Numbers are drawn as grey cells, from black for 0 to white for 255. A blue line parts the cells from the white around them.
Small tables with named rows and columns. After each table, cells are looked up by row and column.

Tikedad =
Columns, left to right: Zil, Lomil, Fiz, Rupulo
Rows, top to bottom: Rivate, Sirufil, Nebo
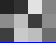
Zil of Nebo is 62
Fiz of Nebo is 189
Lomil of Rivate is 50
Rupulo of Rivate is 132
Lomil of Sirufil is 190
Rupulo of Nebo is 109
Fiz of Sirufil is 60
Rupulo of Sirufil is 141
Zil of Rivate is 35
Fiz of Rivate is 226
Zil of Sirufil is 140
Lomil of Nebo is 201
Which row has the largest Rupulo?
Sirufil

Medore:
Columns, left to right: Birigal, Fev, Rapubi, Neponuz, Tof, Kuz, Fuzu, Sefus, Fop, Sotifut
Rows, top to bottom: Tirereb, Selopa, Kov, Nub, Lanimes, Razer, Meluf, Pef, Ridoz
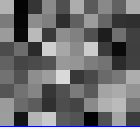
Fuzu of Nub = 204
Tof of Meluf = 80
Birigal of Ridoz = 157
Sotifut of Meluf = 148
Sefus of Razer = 106
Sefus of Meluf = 164
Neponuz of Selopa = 127
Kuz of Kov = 129

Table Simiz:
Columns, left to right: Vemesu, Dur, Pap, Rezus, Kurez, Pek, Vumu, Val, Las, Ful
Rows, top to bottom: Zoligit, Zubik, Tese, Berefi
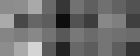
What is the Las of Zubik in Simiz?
127
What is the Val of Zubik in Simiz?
136
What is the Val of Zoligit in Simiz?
112
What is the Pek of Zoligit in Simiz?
114
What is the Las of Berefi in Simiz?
94
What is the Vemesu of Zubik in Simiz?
170
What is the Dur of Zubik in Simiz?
72
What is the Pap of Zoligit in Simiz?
169
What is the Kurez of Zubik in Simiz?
13
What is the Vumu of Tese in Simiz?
107
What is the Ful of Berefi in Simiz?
51
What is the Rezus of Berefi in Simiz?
90

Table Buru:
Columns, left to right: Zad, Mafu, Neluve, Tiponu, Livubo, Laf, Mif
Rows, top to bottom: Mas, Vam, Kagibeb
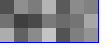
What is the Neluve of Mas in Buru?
124
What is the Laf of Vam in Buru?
116
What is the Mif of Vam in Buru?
167
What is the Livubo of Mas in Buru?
90
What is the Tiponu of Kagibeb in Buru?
196
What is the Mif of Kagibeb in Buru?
148
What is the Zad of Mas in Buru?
80
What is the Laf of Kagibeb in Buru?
127
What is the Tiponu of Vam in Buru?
122
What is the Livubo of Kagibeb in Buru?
83
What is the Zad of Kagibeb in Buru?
173
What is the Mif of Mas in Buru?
129
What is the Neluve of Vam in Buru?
73
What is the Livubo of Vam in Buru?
107
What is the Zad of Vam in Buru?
114
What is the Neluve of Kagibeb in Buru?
139
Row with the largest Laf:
Mas

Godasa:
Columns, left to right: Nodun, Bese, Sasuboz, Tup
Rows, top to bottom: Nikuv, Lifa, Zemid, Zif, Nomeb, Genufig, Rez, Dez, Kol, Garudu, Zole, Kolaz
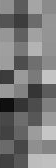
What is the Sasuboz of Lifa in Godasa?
107
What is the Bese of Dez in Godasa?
52
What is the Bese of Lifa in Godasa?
61
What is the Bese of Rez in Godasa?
130
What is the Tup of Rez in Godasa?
92
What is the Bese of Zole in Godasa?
71
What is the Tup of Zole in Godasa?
132
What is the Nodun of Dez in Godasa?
15
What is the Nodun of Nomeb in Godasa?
157
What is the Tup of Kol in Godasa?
155
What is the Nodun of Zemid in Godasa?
150
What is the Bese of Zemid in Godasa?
96
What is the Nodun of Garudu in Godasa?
66
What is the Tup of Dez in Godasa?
127
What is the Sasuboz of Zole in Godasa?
143
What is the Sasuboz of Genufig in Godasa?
122
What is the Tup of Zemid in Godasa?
148
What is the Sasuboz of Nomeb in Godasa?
111
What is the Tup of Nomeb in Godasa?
138
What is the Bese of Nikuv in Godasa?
92
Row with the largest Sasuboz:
Kolaz

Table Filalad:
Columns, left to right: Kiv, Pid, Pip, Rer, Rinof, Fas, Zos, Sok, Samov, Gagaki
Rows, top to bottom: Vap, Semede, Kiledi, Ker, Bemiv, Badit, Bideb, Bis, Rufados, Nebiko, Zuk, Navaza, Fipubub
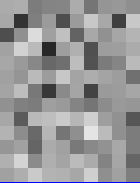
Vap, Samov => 152
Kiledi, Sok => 145
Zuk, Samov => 168
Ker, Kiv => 162
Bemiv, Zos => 82
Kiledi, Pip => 220
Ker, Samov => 158
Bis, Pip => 124
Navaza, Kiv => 176
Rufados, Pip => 185

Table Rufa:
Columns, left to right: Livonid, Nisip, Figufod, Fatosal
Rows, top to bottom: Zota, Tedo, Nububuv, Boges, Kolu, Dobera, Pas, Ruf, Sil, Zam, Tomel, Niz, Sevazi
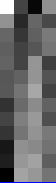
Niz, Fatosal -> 94
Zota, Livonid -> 254
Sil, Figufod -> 153
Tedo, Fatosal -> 73
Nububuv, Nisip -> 54
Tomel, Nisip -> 144
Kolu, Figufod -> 149
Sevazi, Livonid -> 1
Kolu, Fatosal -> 63
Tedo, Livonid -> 146
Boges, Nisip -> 66
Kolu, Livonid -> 99
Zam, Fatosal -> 121
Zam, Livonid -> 52
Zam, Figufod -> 147
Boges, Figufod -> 86
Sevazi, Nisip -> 163

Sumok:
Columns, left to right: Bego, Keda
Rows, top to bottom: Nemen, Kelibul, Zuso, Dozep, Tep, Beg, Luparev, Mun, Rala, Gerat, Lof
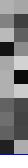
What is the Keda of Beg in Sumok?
11
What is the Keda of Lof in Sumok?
173
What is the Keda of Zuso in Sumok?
96
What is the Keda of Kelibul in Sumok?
63
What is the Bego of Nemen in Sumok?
177
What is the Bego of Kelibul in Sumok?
130
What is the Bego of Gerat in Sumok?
97
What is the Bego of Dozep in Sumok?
19
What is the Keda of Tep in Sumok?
210
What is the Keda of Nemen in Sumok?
166
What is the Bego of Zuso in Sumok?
186
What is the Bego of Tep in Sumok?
168
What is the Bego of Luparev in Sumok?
176
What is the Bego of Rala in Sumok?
111
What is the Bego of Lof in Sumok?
32
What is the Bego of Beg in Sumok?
176
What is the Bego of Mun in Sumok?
98
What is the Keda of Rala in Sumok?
67
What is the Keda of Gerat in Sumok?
69
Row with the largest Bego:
Zuso

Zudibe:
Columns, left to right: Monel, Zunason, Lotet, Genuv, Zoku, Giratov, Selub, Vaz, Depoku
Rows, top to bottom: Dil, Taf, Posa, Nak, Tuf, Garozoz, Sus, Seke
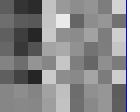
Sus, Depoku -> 92
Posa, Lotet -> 38
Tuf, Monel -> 131
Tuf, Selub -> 102
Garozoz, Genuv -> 202
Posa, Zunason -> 62
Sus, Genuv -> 162
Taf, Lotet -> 88
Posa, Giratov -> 139
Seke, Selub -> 137
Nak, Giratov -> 145
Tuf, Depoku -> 123
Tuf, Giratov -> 126
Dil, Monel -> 93
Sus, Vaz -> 150
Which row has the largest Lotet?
Tuf

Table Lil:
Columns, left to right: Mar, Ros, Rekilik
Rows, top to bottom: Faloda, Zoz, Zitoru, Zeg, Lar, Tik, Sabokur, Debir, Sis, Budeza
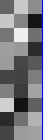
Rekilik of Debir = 96
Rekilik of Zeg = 43
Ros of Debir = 19
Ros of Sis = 113
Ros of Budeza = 156
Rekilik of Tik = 125
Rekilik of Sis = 179
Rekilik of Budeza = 161
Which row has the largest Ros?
Zitoru

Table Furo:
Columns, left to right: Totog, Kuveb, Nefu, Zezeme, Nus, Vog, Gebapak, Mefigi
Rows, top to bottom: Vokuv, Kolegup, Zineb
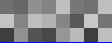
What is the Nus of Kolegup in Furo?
133
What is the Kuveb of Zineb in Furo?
145
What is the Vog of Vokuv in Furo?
119
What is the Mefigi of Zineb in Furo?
191
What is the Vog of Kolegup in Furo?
87
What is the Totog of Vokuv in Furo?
111
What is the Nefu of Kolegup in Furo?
190
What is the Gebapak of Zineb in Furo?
62
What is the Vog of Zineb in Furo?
186
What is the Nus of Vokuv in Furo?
191
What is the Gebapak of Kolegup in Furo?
200
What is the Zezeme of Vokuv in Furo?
131

